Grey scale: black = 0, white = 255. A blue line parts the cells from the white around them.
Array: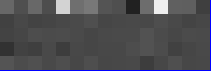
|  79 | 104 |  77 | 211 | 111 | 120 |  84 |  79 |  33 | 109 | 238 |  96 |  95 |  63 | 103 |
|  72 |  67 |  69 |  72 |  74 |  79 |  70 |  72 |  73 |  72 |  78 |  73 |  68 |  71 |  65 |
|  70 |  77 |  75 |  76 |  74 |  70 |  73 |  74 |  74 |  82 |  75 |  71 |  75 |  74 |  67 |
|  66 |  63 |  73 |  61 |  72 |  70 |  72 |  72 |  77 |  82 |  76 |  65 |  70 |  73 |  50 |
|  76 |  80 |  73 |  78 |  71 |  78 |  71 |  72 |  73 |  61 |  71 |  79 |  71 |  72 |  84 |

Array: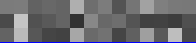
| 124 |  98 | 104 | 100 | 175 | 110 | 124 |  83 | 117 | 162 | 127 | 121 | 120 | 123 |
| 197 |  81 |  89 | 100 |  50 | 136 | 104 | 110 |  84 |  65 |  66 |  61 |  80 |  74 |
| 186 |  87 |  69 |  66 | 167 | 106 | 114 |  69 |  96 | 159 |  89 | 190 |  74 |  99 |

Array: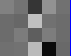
| 115 |  53 | 146 | 113 | 129 |
| 103 | 192 | 113 | 108 | 108 |
| 124 |  94 | 125 | 108 | 108 |
| 114 | 186 |  11 | 105 | 112 |

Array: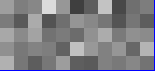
| 126 | 135 | 219 | 151 |  63 |  93 | 195 |  72 | 111 | 125 | 158 |
|  89 | 171 |  83 | 111 | 149 | 136 | 118 |  84 | 118 |  93 | 123 |
| 138 | 163 | 114 | 123 | 108 | 145 | 172 | 122 | 144 | 139 | 168 |
| 120 | 131 | 126 |  98 | 193 | 152 | 129 | 150 | 103 | 180 | 144 |
| 119 |  93 | 119 | 157 |  94 |  90 | 129 | 121 | 135 | 115 | 177 |

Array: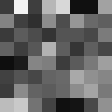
| 243 |  62 | 183 | 216 |  16 |  16 | 162 |  59 |
|  64 |  47 | 141 |  77 | 150 | 105 |  95 | 131 |
|  92 |  76 |  52 |  84 |  84 |  72 | 123 |  58 |
|  62 |  87 | 178 |  94 |  53 |  95 |  70 |  98 |
|  27 | 133 | 126 |  60 |  91 | 121 | 159 |  14 |
|  84 |  71 | 100 | 105 | 169 | 144 | 134 |  65 |
| 139 |  99 |  92 | 103 | 141 | 164 | 121 |  59 |
| 201 | 115 |  67 |  16 |  20 |  73 | 145 | 188 |

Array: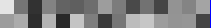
| 117 |  50 | 131 |  99 |  95 | 109 | 157 | 124 |  73 | 114 |  69 | 147 | 132 | 164 | 228 |
| 171 |  45 | 179 |  40 | 196 | 126 |  57 | 118 | 188 | 198 | 157 | 148 | 150 |  68 | 156 |
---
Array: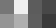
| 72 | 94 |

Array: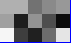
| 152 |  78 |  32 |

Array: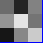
| 130 | 228 |  22 |

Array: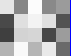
| 155 | 224 | 214 | 249 |

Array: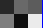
| 92 | 15 |

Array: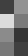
| 147 | 219 |

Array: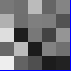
| 132 | 125 | 120 | 187 | 238 |
